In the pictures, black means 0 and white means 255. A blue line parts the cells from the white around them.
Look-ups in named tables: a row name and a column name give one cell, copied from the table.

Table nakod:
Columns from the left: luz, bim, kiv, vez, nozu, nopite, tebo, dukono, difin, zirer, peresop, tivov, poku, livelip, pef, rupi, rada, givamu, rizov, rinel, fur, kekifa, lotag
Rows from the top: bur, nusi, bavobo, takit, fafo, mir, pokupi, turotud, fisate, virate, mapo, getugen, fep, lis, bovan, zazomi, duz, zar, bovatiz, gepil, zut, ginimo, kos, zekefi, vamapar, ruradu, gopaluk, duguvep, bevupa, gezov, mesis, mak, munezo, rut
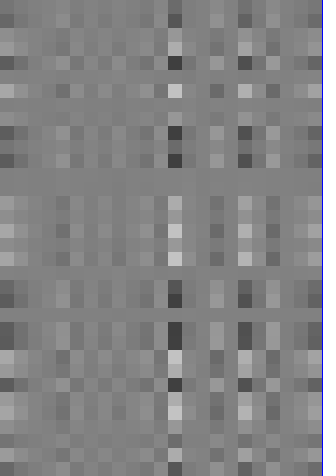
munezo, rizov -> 136
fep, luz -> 128
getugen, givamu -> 80
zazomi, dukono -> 132
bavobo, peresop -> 134
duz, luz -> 167
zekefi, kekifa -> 119
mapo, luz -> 117
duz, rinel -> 106
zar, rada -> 129
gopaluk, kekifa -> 136

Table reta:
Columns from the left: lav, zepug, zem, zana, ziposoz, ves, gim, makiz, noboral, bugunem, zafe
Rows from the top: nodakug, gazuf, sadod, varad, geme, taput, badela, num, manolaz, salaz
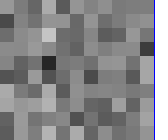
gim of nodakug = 131
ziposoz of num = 121
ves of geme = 124
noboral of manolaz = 99
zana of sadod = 196
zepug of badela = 123
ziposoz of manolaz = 136
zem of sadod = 148
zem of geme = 114
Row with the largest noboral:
num

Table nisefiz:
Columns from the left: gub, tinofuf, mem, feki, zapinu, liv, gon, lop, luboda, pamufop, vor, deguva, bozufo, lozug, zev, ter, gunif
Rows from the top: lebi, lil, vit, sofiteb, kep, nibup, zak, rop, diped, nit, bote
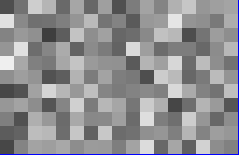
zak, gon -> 191
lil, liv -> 149
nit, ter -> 158
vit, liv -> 195
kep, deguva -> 160
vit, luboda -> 103
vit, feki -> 62
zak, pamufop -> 131
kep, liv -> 196
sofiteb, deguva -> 108
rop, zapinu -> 133
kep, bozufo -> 215
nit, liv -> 198
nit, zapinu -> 109
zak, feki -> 213
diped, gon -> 136
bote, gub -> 71
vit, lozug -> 77
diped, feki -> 152
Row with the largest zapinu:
zak

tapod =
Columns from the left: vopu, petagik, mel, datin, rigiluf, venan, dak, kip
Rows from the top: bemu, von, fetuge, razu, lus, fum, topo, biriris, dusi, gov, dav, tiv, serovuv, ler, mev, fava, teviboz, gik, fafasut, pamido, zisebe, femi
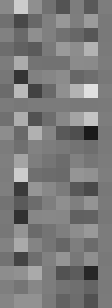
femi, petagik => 146
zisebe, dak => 100
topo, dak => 225
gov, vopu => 141
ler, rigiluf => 123
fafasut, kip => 121
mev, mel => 108
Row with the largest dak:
topo

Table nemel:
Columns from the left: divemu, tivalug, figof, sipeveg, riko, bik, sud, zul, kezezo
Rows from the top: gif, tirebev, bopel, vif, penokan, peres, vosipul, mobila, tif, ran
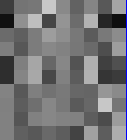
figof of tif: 129
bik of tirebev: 108
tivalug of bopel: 95
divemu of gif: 62
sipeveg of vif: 136
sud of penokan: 175
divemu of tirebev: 17
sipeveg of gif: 200

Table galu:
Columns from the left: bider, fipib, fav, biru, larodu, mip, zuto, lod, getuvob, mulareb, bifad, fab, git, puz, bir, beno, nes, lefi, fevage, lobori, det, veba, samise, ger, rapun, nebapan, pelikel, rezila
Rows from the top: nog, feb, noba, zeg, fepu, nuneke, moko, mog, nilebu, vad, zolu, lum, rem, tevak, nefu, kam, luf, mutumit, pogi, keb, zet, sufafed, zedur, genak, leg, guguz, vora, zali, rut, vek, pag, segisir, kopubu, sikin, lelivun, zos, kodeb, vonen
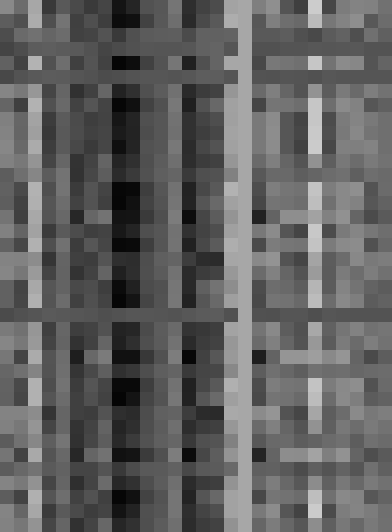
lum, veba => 84
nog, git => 117
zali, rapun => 137
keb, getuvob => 32
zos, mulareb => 17
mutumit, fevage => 74
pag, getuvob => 36
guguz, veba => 149
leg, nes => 151
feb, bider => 93
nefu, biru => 85
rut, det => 114
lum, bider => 129
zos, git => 117
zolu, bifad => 82
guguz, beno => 87
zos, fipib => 67

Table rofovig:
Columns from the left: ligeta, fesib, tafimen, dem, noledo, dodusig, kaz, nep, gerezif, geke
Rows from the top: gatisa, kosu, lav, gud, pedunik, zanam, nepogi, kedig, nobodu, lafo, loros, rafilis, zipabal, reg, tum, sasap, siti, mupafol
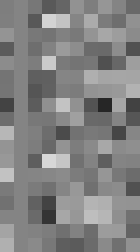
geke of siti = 99
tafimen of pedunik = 125
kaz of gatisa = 126
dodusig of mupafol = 91
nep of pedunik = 80
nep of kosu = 123
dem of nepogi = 97
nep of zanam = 165
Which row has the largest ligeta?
zipabal

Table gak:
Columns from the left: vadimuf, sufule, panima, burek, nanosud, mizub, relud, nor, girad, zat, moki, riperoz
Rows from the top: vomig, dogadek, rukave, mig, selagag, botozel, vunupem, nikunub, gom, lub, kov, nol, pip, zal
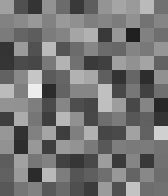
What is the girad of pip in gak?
152
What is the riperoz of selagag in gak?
98
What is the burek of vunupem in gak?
44
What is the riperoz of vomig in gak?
113
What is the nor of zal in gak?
155
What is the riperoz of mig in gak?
150
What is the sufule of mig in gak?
155

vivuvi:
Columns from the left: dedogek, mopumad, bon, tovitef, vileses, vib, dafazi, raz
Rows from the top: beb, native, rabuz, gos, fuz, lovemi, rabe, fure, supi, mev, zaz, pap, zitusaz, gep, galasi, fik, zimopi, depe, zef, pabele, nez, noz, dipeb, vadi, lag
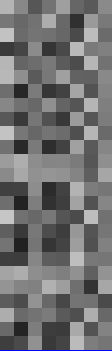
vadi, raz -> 131
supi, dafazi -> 86
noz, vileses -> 71
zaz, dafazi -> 89
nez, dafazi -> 51
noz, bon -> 147
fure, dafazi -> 181
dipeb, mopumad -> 106
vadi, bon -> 125
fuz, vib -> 76
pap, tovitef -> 133
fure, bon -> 104
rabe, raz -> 132
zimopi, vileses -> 61
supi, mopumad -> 57
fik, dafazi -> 189

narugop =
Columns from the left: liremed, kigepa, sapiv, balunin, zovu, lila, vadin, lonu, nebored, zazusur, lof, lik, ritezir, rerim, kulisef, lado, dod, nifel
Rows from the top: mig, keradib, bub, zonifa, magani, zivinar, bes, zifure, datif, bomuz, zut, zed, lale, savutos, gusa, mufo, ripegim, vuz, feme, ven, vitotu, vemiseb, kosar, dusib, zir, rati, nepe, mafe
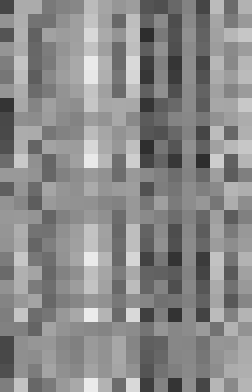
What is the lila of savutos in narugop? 144
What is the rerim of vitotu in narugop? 136
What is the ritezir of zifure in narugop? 105
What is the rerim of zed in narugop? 134
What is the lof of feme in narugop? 66
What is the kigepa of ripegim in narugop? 174
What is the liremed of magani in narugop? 126
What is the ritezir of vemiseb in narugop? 116
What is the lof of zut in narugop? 46
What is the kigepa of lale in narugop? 153
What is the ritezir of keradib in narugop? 77
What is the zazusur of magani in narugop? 217
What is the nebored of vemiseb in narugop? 120
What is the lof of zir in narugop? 95
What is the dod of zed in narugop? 96
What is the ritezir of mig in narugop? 104
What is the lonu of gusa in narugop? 134
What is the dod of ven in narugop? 89

